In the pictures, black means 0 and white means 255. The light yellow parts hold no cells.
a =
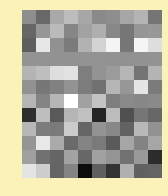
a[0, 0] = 142
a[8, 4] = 102
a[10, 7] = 114
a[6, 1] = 132
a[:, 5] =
[138, 175, 211, 147, 147, 113, 195, 36, 147, 122, 161, 95]
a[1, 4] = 162
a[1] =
[102, 150, 186, 134, 162, 175, 136, 119, 150, 152]
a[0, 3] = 189
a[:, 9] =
[117, 152, 222, 147, 180, 123, 138, 103, 146, 166, 44, 100]
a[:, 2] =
[169, 186, 145, 146, 222, 129, 182, 89, 122, 170, 101, 100]
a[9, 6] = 90
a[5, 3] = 147
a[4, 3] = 226
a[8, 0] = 183
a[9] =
[149, 232, 170, 106, 132, 122, 90, 166, 131, 166]
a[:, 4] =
[167, 162, 178, 147, 126, 125, 161, 192, 102, 132, 103, 12]
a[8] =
[183, 124, 122, 203, 102, 147, 136, 98, 185, 146]
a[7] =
[46, 190, 89, 181, 192, 36, 188, 80, 118, 103]
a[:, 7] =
[166, 119, 118, 145, 181, 151, 138, 80, 98, 166, 114, 176]
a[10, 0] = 159
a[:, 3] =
[189, 134, 123, 146, 226, 147, 255, 181, 203, 106, 163, 132]
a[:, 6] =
[142, 136, 244, 146, 155, 181, 126, 188, 136, 90, 148, 51]
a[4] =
[180, 190, 222, 226, 126, 147, 155, 181, 116, 180]
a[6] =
[181, 132, 182, 255, 161, 195, 126, 138, 135, 138]
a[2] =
[94, 231, 145, 123, 178, 211, 244, 118, 245, 222]

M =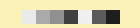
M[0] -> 234
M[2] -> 144
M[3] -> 64
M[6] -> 30

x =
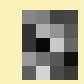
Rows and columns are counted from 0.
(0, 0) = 134
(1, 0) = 51
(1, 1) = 176
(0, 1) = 126
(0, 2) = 67
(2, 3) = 103

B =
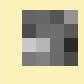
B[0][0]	100
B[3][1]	129
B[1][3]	90
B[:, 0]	[100, 76, 200, 122]
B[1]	[76, 109, 111, 90]

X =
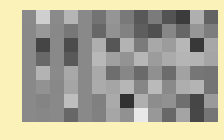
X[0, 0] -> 138
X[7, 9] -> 152
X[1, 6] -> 146
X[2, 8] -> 123
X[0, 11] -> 59
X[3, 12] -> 179
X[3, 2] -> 137
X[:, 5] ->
[115, 103, 174, 184, 169, 171, 128, 129]
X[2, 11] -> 183
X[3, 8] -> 182
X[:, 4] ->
[137, 137, 137, 137, 137, 137, 137, 137]
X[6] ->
[137, 132, 137, 190, 137, 128, 170, 50, 175, 141, 145, 111, 70, 154]
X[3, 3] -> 89
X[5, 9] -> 186
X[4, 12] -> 118
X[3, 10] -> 171
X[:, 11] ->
[59, 102, 183, 181, 162, 174, 111, 164]
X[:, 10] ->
[83, 135, 156, 171, 108, 138, 145, 104]
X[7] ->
[137, 135, 137, 103, 137, 129, 166, 145, 233, 152, 104, 164, 71, 117]
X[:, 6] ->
[149, 146, 86, 160, 110, 165, 170, 166]
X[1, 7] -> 130
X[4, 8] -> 106
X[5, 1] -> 146
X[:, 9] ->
[123, 80, 168, 156, 144, 186, 141, 152]
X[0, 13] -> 99
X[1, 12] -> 150
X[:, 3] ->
[181, 119, 76, 89, 168, 165, 190, 103]
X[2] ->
[137, 69, 137, 76, 137, 174, 86, 179, 123, 168, 156, 183, 56, 167]

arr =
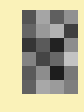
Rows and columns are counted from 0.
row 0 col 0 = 84
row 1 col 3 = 63
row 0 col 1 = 165
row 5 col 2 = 155
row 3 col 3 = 195
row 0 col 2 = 95
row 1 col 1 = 153

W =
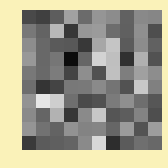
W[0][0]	73
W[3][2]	118
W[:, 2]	[93, 184, 90, 118, 124, 68, 206, 178, 99, 95]
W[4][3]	68
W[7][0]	138
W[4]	[120, 105, 124, 68, 142, 81, 192, 126, 160, 141]
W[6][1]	230
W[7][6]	85
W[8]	[149, 114, 99, 146, 131, 133, 102, 155, 83, 157]
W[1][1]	99
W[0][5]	149
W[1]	[120, 99, 184, 55, 151, 155, 109, 96, 143, 78]
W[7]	[138, 101, 178, 54, 138, 199, 85, 93, 131, 78]
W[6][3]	111
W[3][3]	12
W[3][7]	48
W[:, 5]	[149, 155, 167, 211, 81, 138, 81, 199, 133, 216]
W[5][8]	200
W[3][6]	191
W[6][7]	143
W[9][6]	45
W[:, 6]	[140, 109, 197, 191, 192, 116, 123, 85, 102, 45]
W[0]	[73, 64, 93, 161, 107, 149, 140, 97, 137, 134]
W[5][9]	128
